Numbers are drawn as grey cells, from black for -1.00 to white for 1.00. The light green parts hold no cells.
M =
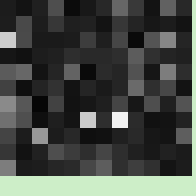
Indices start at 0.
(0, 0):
-0.78
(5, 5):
-0.71
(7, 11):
-0.73
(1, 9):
-0.82
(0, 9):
-0.85
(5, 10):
-0.44
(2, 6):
-0.76
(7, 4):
-0.84
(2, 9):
-0.34
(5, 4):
-0.85
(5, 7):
-0.71
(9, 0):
-0.58
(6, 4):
-0.86
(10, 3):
-0.70
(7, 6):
-0.64
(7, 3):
-0.76
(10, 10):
-0.84
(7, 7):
0.90
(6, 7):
-0.46
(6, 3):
-0.48
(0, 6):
-0.69
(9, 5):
-0.64
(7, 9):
-0.87
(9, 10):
-0.74
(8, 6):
-0.87
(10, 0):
-0.02
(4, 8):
-0.36
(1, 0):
-0.77
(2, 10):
0.05
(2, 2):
-0.80
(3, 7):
-0.64
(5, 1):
-0.88
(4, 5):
-0.92
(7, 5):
0.59
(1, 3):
-0.57
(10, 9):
-0.62

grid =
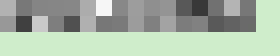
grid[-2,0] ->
0.40
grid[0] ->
[0.40, -0.06, 0.04, 0.05, 0.06, 0.35, 0.93, 0.07, 0.23, 0.12, 0.16, -0.31, -0.56, -0.11, 0.41, -0.07]
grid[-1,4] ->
-0.37
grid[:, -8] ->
[0.23, 0.22]

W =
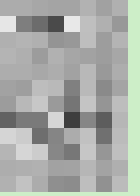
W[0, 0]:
0.35
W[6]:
[0.22, 0.44, 0.56, 0.21, -0.08, 0.54, 0.17, 0.48]
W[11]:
[0.39, 0.52, 0.35, 0.12, 0.10, 0.49, 0.14, 0.47]
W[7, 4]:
-0.51
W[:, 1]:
[0.35, -0.01, 0.41, 0.37, 0.36, 0.24, 0.44, -0.04, 0.60, 0.68, 0.37, 0.52]
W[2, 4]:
0.19
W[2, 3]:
0.16
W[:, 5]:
[0.40, 0.50, 0.49, 0.27, 0.44, 0.45, 0.54, 0.05, 0.51, 0.55, 0.43, 0.49]
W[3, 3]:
0.39
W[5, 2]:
0.48
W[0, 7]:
0.38
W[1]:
[0.80, -0.01, -0.15, -0.42, 0.82, 0.50, 0.38, 0.19]
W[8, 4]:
0.35
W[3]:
[0.41, 0.37, 0.22, 0.39, 0.30, 0.27, 0.23, 0.31]
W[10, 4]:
0.28
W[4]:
[0.36, 0.36, 0.32, 0.36, 0.27, 0.44, 0.20, 0.36]
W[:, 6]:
[0.26, 0.38, 0.23, 0.23, 0.20, 0.08, 0.17, -0.27, -0.12, 0.18, 0.28, 0.14]
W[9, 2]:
0.60
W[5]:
[0.27, 0.24, 0.48, 0.45, 0.00, 0.45, 0.08, 0.29]

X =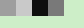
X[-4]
0.24
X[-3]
0.58

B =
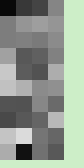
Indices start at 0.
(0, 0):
-0.93
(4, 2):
-0.36
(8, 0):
0.54
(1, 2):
0.24
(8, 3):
-0.20
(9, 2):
-0.11
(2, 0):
-0.02
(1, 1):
0.17
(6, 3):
-0.17
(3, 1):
-0.31
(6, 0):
-0.35

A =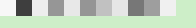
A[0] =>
0.94
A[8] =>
-0.07
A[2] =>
0.86
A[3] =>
0.18
